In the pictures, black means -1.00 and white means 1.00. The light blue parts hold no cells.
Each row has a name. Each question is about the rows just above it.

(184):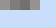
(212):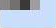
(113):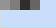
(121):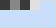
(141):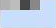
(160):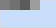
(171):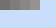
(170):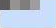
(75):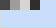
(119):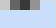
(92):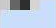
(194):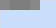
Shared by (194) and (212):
[0.06]
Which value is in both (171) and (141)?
[0.06]
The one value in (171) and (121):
[0.06]
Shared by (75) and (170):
[0.23]
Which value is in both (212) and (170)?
[0.23]
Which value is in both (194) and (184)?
[-0.02]

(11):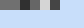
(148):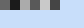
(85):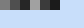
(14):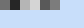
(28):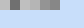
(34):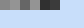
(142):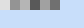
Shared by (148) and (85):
[-0.79]
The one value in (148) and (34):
[-0.20]

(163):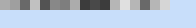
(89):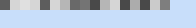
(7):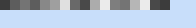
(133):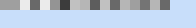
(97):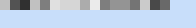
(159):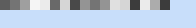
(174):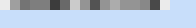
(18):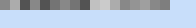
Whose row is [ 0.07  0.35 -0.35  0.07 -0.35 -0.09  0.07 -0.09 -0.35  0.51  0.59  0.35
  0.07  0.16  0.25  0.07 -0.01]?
(18)
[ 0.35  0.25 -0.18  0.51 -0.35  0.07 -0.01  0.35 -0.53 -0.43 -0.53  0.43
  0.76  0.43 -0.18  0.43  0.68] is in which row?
(163)
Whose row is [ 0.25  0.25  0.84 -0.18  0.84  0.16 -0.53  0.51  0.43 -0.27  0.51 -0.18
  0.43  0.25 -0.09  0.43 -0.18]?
(133)
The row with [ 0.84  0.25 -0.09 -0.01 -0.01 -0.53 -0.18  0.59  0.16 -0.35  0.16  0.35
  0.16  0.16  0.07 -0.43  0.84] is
(174)
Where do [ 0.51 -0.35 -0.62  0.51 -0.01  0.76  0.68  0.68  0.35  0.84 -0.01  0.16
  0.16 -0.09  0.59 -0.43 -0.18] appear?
(97)

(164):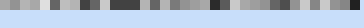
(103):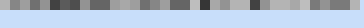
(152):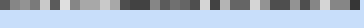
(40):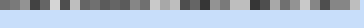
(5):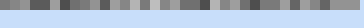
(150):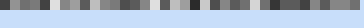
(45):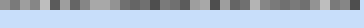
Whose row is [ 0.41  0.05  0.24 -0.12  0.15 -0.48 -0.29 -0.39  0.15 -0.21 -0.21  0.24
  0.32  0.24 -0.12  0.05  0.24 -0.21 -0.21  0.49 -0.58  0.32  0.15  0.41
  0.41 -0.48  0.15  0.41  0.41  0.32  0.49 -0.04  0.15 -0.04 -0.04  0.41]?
(103)
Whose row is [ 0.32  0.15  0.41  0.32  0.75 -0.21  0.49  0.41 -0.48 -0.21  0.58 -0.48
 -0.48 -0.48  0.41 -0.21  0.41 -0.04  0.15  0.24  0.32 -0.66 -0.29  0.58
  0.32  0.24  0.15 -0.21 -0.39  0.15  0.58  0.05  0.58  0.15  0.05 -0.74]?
(164)
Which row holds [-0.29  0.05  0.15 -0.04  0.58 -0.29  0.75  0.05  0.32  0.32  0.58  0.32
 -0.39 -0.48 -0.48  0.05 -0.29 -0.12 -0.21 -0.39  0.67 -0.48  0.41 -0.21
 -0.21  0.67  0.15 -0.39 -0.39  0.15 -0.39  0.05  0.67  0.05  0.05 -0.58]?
(152)

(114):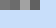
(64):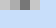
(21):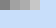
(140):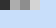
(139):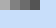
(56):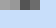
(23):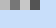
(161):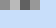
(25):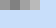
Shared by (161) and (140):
[0.11]
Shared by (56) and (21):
[0.27]
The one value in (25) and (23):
[0.46]

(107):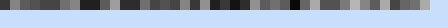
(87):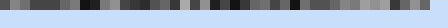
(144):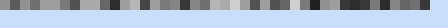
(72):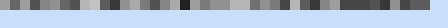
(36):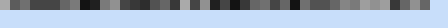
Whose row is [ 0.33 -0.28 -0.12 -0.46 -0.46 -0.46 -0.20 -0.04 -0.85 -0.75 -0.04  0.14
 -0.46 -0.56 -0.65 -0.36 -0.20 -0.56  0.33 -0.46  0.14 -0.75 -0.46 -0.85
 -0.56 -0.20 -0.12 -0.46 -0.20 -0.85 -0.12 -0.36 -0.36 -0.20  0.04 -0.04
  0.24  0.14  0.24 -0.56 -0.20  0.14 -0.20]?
(36)
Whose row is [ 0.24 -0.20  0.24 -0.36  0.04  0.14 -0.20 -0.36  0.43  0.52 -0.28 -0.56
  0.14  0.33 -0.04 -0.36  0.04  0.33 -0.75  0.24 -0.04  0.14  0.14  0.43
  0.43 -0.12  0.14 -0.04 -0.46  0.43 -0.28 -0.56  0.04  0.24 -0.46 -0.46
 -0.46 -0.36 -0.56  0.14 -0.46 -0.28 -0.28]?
(72)

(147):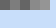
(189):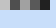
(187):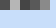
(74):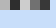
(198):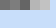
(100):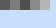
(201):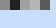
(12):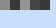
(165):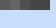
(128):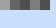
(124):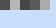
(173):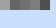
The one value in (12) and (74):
[-0.56]
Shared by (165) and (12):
[-0.46]
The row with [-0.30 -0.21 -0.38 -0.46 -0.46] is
(165)
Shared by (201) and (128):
[0.26]

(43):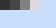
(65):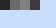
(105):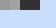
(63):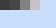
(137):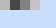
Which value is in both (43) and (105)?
[-0.61]
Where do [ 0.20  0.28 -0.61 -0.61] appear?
(105)

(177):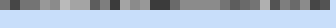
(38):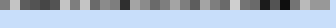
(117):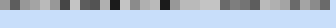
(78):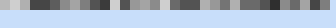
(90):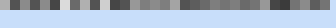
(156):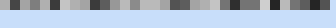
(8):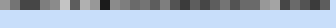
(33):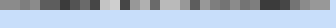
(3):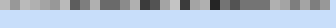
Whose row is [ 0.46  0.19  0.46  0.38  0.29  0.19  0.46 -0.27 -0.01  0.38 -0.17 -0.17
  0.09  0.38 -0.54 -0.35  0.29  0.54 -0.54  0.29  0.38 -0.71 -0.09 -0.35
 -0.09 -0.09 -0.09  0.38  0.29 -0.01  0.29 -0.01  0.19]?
(3)
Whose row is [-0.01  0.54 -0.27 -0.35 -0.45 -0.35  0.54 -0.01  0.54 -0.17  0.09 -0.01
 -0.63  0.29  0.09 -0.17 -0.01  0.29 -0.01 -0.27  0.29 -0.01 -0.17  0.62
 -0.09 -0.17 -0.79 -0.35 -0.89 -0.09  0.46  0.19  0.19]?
(38)
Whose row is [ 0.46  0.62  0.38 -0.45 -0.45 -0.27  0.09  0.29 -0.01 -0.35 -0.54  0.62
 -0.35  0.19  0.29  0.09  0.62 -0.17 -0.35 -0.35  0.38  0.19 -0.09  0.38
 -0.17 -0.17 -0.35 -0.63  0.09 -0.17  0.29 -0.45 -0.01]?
(78)
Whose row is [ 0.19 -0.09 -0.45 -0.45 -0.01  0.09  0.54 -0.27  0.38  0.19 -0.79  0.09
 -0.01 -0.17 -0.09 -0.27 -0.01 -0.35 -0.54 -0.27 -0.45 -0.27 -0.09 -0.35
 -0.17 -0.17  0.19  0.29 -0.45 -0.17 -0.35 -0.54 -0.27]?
(8)

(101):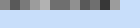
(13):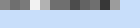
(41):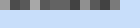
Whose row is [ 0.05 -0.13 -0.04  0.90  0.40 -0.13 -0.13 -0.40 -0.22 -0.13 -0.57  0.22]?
(13)
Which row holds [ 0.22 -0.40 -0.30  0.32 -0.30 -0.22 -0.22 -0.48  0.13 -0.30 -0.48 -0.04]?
(41)

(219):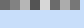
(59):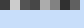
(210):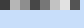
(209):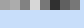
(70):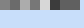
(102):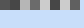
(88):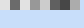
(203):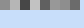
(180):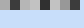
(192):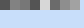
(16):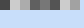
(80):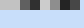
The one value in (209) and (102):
[-0.25]
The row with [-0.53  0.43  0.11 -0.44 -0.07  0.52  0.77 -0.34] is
(210)
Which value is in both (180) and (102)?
[0.43]

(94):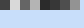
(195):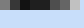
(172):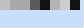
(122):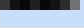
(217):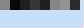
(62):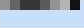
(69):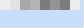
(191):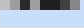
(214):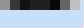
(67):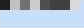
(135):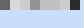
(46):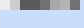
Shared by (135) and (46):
[0.61]
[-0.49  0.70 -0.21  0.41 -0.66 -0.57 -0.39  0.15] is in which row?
(94)

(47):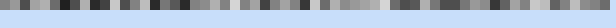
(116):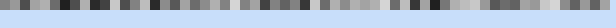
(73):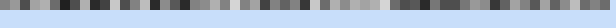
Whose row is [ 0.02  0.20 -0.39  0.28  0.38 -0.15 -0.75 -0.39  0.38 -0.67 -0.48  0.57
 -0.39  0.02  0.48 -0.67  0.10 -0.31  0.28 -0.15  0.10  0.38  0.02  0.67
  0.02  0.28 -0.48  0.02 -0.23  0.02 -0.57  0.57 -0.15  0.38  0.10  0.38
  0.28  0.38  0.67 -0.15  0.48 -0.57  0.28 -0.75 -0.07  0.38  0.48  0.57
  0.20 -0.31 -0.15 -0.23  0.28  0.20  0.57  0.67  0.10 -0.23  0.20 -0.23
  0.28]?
(116)
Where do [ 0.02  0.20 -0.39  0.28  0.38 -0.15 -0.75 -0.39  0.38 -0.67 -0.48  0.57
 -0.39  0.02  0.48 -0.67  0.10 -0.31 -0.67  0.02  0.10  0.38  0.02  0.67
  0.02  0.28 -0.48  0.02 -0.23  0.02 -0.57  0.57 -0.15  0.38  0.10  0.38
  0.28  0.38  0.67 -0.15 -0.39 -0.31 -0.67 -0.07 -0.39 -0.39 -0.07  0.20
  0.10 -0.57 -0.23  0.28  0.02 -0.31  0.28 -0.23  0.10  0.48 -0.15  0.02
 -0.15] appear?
(73)

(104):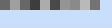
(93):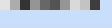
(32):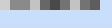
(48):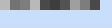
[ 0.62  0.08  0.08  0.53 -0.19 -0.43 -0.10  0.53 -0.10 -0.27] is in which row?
(32)
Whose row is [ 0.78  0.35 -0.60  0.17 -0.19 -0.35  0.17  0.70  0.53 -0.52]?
(93)
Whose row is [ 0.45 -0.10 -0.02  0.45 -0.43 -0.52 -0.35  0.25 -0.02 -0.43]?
(48)

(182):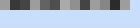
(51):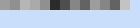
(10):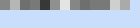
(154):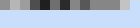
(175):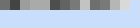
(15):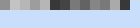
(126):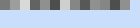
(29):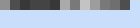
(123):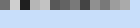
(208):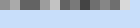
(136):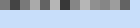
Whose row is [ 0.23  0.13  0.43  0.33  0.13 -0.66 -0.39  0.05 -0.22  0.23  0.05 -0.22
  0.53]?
(51)
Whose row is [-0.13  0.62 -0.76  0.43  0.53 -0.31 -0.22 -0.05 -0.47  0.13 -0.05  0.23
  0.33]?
(123)

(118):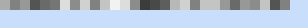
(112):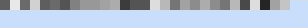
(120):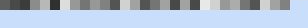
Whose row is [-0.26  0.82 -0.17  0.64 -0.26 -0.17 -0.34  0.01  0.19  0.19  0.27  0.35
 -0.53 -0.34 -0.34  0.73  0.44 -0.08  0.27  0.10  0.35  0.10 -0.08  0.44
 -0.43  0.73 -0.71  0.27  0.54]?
(112)
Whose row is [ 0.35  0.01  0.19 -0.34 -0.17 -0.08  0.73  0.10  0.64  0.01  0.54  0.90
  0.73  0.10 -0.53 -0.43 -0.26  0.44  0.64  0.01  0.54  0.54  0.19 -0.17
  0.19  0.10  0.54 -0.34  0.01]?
(118)
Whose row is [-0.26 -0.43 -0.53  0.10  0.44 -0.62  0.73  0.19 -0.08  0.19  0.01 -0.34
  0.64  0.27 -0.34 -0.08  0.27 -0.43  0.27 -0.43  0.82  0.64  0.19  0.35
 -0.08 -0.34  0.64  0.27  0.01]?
(120)

